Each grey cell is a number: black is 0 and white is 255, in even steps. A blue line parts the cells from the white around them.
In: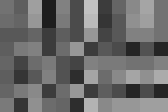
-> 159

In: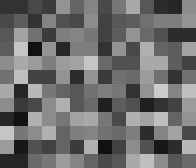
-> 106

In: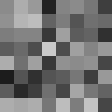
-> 70

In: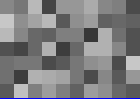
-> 89

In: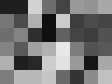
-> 192

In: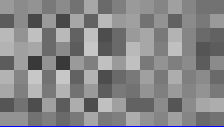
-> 114

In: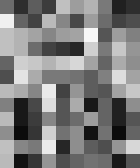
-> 85
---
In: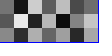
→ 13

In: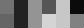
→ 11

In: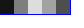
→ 20

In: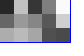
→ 39

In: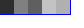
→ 46

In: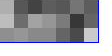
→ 55

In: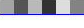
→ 50

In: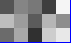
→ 48

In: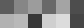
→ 55
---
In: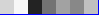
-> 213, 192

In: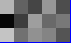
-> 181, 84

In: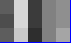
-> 93, 165

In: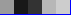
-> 155, 205

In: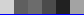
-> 211, 163

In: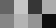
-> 100, 14

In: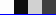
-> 253, 64
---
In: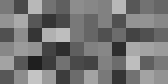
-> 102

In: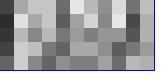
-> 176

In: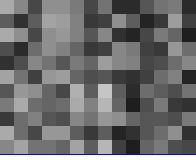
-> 30

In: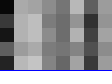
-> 163

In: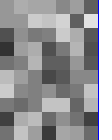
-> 88

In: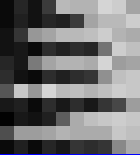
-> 171
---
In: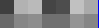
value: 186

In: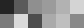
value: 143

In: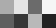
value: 107

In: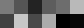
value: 35

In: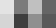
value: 192

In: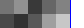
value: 57

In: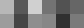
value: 208
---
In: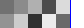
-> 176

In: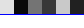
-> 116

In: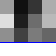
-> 52

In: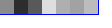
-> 89

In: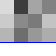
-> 165

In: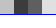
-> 95

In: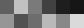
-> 122

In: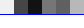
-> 18

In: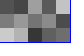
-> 159

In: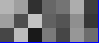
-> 48
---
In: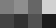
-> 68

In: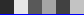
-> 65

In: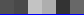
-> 51

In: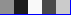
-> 203

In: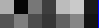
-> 188

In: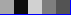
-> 83
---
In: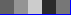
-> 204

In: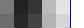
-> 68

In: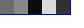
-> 11

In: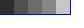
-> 108

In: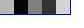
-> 128

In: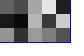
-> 154

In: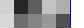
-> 132

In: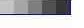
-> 126

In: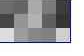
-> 135
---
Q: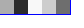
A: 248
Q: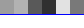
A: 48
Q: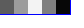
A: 243
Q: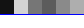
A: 92
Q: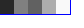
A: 97
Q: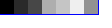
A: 197
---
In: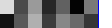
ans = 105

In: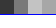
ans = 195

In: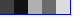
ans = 107

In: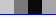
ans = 9

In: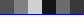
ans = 108

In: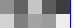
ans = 156

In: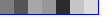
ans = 197

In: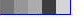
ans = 61
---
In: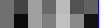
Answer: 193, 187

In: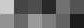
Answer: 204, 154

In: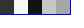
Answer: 247, 199

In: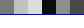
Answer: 221, 193

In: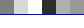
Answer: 253, 216

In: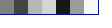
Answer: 248, 212

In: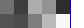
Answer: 247, 185
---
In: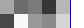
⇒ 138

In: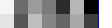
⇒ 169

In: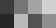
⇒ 82

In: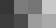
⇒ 157

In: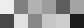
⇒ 206

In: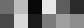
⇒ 160

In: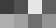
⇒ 111

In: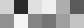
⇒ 159

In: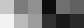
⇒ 26
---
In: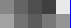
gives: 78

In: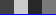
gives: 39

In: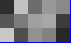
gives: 108

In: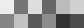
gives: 222

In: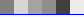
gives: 163

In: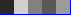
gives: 129
